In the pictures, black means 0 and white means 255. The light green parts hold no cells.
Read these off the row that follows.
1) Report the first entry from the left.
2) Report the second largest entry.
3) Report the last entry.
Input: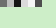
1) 110
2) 218
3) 78

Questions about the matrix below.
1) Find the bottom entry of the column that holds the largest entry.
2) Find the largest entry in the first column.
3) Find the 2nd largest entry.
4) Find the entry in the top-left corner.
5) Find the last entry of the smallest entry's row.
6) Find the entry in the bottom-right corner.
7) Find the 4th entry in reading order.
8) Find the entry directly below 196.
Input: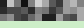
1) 142
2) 117
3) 196
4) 32
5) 129
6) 169
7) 18
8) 73

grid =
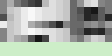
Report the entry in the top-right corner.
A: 120
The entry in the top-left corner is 132
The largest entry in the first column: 235
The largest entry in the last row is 223
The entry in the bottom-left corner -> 132
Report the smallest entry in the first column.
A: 79
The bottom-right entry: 120
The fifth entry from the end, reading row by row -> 120
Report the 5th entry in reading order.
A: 67
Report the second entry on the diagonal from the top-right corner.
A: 92
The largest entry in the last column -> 158
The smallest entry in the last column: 37
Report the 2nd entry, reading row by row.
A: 172
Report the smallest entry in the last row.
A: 22
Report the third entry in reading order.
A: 120
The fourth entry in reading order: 92

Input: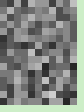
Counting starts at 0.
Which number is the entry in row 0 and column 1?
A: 65
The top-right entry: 191
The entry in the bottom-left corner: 51
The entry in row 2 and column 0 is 163
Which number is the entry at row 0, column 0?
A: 92
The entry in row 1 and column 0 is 121
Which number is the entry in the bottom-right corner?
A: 136
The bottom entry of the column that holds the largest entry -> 163
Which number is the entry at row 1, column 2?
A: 108
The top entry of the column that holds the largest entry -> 65
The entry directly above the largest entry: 108
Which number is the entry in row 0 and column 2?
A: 163
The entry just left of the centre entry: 191
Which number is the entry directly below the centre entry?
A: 151
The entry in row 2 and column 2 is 108
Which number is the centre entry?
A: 65
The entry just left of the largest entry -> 179

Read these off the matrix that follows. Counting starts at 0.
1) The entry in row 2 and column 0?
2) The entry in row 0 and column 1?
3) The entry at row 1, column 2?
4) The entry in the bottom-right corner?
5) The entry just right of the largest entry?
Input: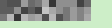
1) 119
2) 81
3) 143
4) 167
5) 167

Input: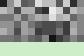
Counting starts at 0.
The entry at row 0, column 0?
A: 34
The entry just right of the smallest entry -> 60
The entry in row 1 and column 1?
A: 161
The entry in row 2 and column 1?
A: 117
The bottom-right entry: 103
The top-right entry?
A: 133
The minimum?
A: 20
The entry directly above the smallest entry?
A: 75
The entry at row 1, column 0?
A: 189
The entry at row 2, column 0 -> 117
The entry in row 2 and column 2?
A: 161
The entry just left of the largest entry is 48
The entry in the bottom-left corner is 117
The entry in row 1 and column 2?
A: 75
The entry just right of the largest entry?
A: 205
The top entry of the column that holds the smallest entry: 189
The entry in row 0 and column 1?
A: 146

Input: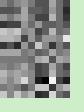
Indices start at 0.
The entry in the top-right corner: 68
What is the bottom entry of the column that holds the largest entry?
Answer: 214
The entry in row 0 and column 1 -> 108
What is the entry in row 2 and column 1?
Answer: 121
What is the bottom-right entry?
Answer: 83
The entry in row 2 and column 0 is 151
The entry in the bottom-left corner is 198
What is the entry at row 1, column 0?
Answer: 83
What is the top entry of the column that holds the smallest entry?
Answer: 83
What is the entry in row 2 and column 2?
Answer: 151
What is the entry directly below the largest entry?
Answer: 54
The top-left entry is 136
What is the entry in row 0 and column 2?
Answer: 136
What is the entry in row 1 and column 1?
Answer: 83
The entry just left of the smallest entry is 28
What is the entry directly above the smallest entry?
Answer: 83
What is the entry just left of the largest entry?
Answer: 3
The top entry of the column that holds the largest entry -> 166
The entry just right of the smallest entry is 245

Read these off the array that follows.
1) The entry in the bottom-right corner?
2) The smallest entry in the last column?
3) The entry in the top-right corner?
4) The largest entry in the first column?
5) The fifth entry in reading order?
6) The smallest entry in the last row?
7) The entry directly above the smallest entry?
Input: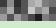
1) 100
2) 73
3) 112
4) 155
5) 170
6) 29
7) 140

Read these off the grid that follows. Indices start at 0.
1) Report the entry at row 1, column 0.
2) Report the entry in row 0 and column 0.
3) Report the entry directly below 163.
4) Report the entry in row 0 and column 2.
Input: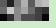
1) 108
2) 92
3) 77
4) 123
